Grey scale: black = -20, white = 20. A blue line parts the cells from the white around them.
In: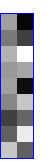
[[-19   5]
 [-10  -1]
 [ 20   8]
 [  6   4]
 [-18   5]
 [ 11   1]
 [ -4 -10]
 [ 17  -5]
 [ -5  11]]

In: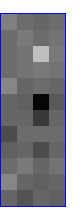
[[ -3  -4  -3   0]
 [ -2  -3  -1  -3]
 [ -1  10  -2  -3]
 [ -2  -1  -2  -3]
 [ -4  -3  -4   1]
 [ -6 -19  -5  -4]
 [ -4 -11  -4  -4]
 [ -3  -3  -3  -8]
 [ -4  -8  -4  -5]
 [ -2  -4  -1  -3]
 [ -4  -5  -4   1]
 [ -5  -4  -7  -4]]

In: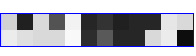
[[ 14  16 -14 -14 -15 -12 -14  18  -7  14 -15  13]
 [-18  17  14 -14 -14  -6 -13  19  14  14  15  17]]

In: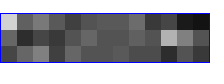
[[-17 -16  -9 -11  -3  -6  -6  -7 -10  -6  -1  -5  13]
 [ -7   0   8  -7  -5  -7  -7  -4  -7 -11  -9 -13  -4]
 [-11  -7 -13  -8  -8  -6  -7  -7  -4 -10   0  -4  -9]]

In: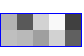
[[-10  19  13  -6   8]
 [ -5  13   5   9  10]]

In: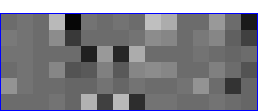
[[-16  -3   4  -3  -3   7  10  -3  -2  -3  -2 -19   9  -3  -2  -3]
 [-10  -5   1  -1  -3   1   2  -2  -3  -3  -3 -11   2  -3  -2  -1]
 [ -3  -4  -3  -2  -3  -3  -3   7 -14   4 -15  -3  -3  -3  -2  -2]
 [ -7  -3   0  -3  -3   1   2   1  -6   0  -6  -7   1  -3  -2  -3]
 [ -4 -12  -3   3  -2  -3  -3  -2  -4  -2  -4  -4  -3  -3  -2   3]
 [ -4  -3  -2  -3  -3  -2  -2 -13   9 -10   8  -4  -2  -3  -3  -3]]

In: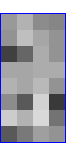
[[  1   2   8   4]
 [  3   6  10   3]
 [  3   7  -4 -10]
 [  7   7   6   6]
 [  3   9   6   8]
 [-11  13  -6   2]
 [ -2  14   8  12]
 [  3   5  -1  -6]]
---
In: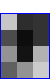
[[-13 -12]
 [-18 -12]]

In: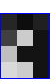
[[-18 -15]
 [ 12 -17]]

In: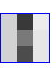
[[-11  17]
 [ -1  16]]

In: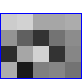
[[ 13   6]
 [ -5 -12]]

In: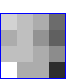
[[10  7]
 [10  3]]

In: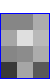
[[ 1  7]
 [15  9]]

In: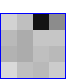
[[ 10 -17]
 [  7  11]]

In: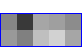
[[-11   6]
 [  0  10]]
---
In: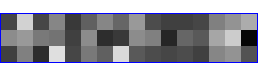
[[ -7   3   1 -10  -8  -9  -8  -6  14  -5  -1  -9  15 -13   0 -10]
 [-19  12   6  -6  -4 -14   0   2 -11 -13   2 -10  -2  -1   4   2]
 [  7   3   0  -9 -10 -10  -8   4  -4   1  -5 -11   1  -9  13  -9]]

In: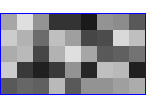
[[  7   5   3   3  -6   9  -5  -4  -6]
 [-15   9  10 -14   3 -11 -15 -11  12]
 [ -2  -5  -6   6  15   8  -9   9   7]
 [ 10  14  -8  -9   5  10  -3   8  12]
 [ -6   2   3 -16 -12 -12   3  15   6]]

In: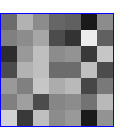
[[  3 -16   4   2  10 -11  13]
 [  9  -2   2   1  -8   5   0]
 [ -1  -9   9   7  11   0   4]
 [ -8  10  -3  -3  10   8  -8]
 [ 11 -11   3   2  10   4 -13]
 [ -5  17 -12  -8   6   2   0]
 [  2 -16  -5  -4   2   8  -3]]

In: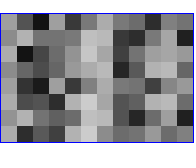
[[  0  -3   4  -2  -3   2  12   8 -10  -6 -13   7]
 [-15   5  -3 -14  -7   9  10  -3  -5  -2   8   3]
 [ -3   9   8  -5  -7   6  12   8 -13  -7  -8   7]
 [  4   1 -10  -2  -1   7   0 -11   5 -16 -12   5]
 [ -4   9   8  -6 -14   9   7   4  -4  -8  -4   2]
 [  4   6   5  -2 -10   6  11   3  -3  -9 -17   7]
 [-15   6  -1 -13 -11   9  10  -1  -2  -2   8   2]
 [ -2   0 -13  -3  -1   7  -1 -11   5 -17  -7   5]]

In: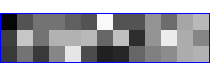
[[  8   7   2   0  -4 -14 -15  -8  16   1 -11  -2 -11]
 [  1   7  17   3 -13  10  -4   9   8   8  -2  11 -10]
 [  9   6  -3   3  -7  -7  19  -7  -5  -2  -2  -7 -19]]

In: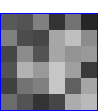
[[  9   7  -9 -12  -7  -3]
 [  6  -5  11   0  -2 -10]
 [-11   5  11   4   8  -7]
 [  4   3   6  -7   2  -9]
 [  2  10   6  -9  -8   0]
 [-14  -2 -12   0  -7  -6]]
